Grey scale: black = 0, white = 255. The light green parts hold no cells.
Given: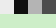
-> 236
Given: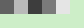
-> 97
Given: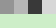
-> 148
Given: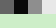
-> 100
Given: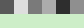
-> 89
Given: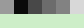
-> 154
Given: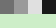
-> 112
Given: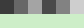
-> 59
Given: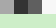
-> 168
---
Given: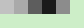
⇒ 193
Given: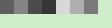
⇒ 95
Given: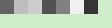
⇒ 100
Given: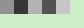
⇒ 146
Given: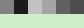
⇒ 131
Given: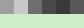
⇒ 159
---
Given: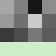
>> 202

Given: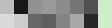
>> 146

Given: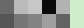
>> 199

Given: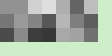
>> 132

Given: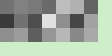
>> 78

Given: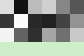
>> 41

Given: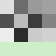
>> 59

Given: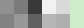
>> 57

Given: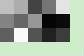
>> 151
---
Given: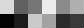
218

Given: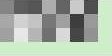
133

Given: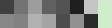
64

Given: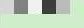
214

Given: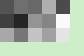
83

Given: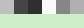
191

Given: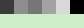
59

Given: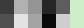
59

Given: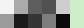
244

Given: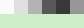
251
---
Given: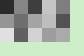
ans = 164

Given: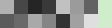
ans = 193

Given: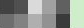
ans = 218

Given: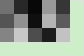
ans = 15

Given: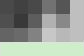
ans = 177

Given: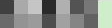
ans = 176

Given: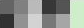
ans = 186
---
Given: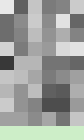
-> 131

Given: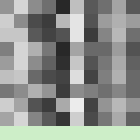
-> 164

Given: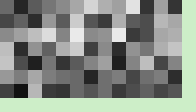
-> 160

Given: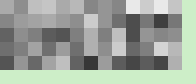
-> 233

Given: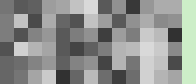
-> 172

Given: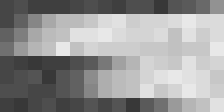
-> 105

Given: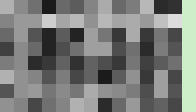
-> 43

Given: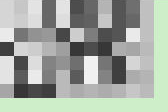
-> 111

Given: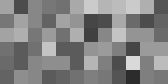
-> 175
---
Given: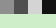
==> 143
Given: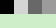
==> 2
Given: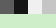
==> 93
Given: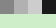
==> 133
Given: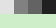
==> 226
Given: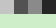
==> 196
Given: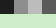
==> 29
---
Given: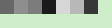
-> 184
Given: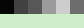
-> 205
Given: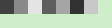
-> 50
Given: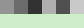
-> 80
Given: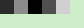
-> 79
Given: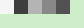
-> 136
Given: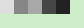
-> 70
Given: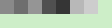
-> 184
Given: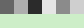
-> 139
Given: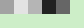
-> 33
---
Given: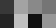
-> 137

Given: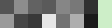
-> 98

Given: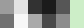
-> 50

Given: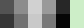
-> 209

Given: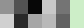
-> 7

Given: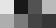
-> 82
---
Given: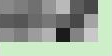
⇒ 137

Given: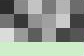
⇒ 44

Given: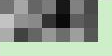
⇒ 115

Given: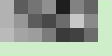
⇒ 178

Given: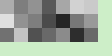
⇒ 173

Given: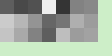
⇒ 94

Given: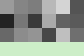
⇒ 155
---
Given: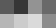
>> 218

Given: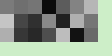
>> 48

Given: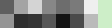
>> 52

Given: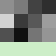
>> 88

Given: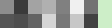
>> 99

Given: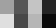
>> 182

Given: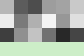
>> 176

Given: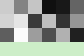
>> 58

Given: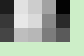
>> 218

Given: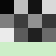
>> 145
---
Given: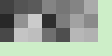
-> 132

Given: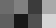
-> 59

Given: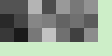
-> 120

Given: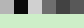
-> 66

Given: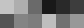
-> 41

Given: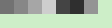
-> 47

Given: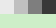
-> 126

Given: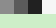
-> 33

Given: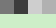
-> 206

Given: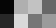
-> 194
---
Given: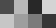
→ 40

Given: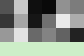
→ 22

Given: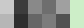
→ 137

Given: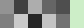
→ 173

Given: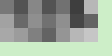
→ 143

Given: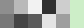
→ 242

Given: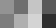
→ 197
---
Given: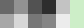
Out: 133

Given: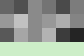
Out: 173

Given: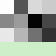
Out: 4

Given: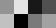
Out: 122

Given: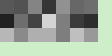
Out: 59

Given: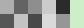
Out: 218

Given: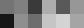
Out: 211
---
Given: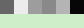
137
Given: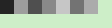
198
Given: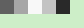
248
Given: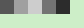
205
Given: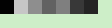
127
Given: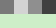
211
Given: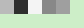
244
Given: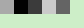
59
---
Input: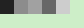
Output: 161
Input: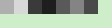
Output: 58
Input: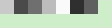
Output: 111
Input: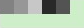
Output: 199
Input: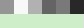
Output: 177
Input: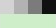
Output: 123
